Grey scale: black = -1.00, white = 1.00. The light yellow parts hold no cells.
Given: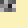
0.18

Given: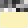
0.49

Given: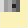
0.36

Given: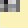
0.12

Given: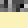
-0.49

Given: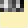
-0.41

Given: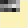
0.39

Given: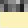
-0.32

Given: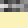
0.26

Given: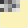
0.22
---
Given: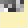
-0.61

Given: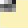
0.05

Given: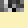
-0.99

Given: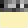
-0.33

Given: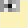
0.06

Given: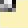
-0.13

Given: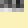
0.37

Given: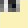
-0.20
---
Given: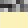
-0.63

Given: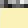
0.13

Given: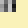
0.20

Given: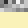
-0.04

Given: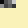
-0.93

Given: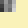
-0.49

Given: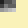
-0.48
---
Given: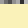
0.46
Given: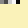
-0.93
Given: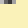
0.26
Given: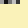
-0.58
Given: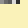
-0.64
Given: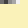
0.89
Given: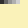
0.63
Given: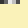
-0.39
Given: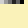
-0.96
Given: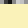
0.15
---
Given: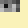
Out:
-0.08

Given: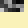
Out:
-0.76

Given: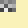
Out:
0.23

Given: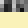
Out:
-0.16

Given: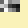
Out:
0.06

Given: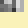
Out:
-0.20

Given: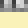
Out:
0.76
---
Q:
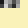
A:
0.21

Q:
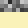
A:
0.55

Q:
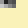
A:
-0.29

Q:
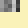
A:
-0.27

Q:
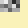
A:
0.17

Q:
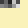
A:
-0.73

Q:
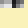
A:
0.36

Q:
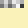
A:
0.16
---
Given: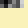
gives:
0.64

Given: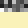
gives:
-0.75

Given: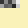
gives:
0.86

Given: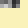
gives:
-0.41

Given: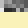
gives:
-0.32

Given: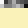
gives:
-0.46
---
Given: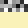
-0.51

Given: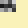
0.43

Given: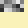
0.61

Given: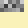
0.11

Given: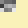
0.06

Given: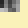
-0.17

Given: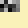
-0.94

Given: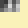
0.36

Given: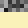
-0.24

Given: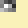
0.01
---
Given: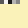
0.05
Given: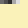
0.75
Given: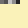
-0.71
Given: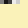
0.61
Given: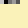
-0.34
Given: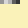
-0.57
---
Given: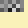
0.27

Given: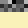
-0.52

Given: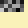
-0.83

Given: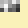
0.28

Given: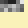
-0.74

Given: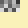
-0.10
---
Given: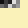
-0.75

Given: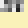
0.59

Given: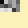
-0.12

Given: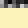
-0.72

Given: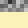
0.41

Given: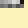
0.70
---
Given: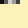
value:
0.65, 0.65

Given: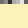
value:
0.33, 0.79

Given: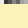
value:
0.04, 0.85

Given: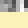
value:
-0.27, 0.98

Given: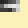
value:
0.72, 0.82

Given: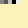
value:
0.52, 0.86
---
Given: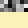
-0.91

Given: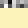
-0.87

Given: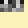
-0.22

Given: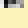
-0.29

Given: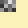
-0.16

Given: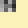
-0.08

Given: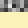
0.79

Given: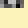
0.49
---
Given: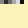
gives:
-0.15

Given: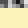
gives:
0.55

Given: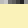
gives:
-0.13

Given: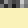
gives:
-0.23

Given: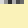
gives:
-0.65

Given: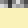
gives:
-0.62
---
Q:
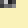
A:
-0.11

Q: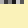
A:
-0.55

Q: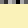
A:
-0.63

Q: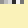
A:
0.48

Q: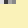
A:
-0.51

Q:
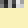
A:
-0.62

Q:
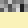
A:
0.46

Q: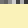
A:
-0.23

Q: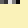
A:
-0.59

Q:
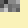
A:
0.56
